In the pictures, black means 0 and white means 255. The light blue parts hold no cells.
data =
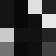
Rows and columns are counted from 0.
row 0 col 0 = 20
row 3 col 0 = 115
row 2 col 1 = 18
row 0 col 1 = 9
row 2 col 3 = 36

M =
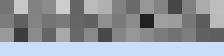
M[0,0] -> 116
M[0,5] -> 101
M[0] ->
[116, 199, 130, 139, 205, 101, 186, 176, 130, 107, 150, 131, 71, 130, 171, 189]
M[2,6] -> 137
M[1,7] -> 143
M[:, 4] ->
[205, 122, 168]
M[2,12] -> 114
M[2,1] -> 61
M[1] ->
[124, 97, 131, 116, 122, 102, 97, 143, 122, 139, 33, 159, 156, 119, 92, 186]
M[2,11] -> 123
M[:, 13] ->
[130, 119, 126]
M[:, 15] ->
[189, 186, 95]

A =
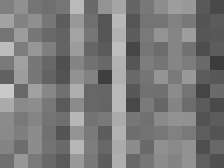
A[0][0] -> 128
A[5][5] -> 146
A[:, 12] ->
[157, 129, 133, 133, 133, 122, 139, 132, 146, 129, 138, 132]
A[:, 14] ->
[89, 84, 86, 78, 106, 92, 69, 91, 83, 94, 79, 95]
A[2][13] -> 157
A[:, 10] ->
[120, 116, 121, 118, 125, 117, 113, 122, 113, 115, 106, 118]
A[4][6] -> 113
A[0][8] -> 165
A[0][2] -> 117
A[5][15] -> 88
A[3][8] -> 189
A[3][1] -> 125
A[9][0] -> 138
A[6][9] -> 88
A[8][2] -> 133
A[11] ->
[111, 151, 121, 104, 90, 153, 120, 93, 174, 104, 118, 139, 132, 146, 95, 80]
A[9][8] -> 178
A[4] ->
[122, 160, 119, 103, 80, 132, 113, 104, 178, 86, 125, 117, 133, 124, 106, 59]
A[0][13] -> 153
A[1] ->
[162, 130, 143, 119, 93, 152, 111, 85, 184, 85, 116, 117, 129, 120, 84, 91]
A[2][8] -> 176
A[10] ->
[132, 109, 140, 115, 106, 183, 125, 103, 170, 140, 106, 144, 138, 146, 79, 104]
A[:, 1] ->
[144, 130, 156, 125, 160, 156, 105, 138, 121, 127, 109, 151]
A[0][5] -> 186
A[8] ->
[139, 121, 133, 116, 111, 183, 115, 121, 170, 119, 113, 138, 146, 145, 83, 92]
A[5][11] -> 148

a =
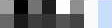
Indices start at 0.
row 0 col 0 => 159
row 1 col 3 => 51
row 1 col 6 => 250
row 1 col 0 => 103

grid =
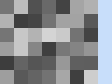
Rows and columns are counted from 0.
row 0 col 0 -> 117
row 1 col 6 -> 88
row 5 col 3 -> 115
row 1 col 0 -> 178
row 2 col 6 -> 67
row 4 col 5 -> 95
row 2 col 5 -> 115
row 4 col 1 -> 100
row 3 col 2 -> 134
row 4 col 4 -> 152
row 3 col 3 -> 63
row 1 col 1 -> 62

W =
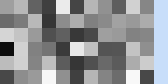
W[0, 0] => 159
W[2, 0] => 213
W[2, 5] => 56
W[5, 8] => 108
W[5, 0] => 72
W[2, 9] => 130
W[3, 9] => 195
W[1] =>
[107, 123, 185, 54, 140, 173, 128, 138, 162, 153, 172]
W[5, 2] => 154
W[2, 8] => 154
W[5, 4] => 144
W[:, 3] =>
[63, 54, 80, 116, 191, 247]
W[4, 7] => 105
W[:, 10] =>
[134, 172, 134, 143, 204, 72]
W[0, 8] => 94
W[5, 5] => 64
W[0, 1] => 183
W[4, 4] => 92

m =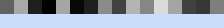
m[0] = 98
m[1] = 168
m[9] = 180
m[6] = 31
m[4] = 166
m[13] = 65

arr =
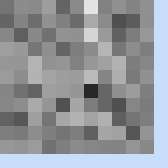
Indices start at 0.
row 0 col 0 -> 116
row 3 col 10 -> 126
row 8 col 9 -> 116
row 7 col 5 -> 166
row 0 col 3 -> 158
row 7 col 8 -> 80
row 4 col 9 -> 125
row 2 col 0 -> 135
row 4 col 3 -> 146
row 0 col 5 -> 137
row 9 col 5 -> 126
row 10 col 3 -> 114
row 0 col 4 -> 100
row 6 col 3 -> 159
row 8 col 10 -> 126
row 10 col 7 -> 132
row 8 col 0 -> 98
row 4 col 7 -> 161
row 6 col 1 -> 113
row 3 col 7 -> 181
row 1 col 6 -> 170
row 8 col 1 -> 87
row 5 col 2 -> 179
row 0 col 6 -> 227
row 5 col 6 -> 187
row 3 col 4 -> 100
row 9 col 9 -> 85
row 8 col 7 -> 176
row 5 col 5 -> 156
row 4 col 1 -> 149
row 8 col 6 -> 163
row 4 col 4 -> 149

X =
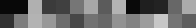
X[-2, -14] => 8
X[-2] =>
[8, 8, 176, 59, 64, 118, 167, 91, 179, 9, 31, 35, 103, 171]
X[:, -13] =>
[8, 125]
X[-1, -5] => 130
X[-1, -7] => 103
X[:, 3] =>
[59, 152]
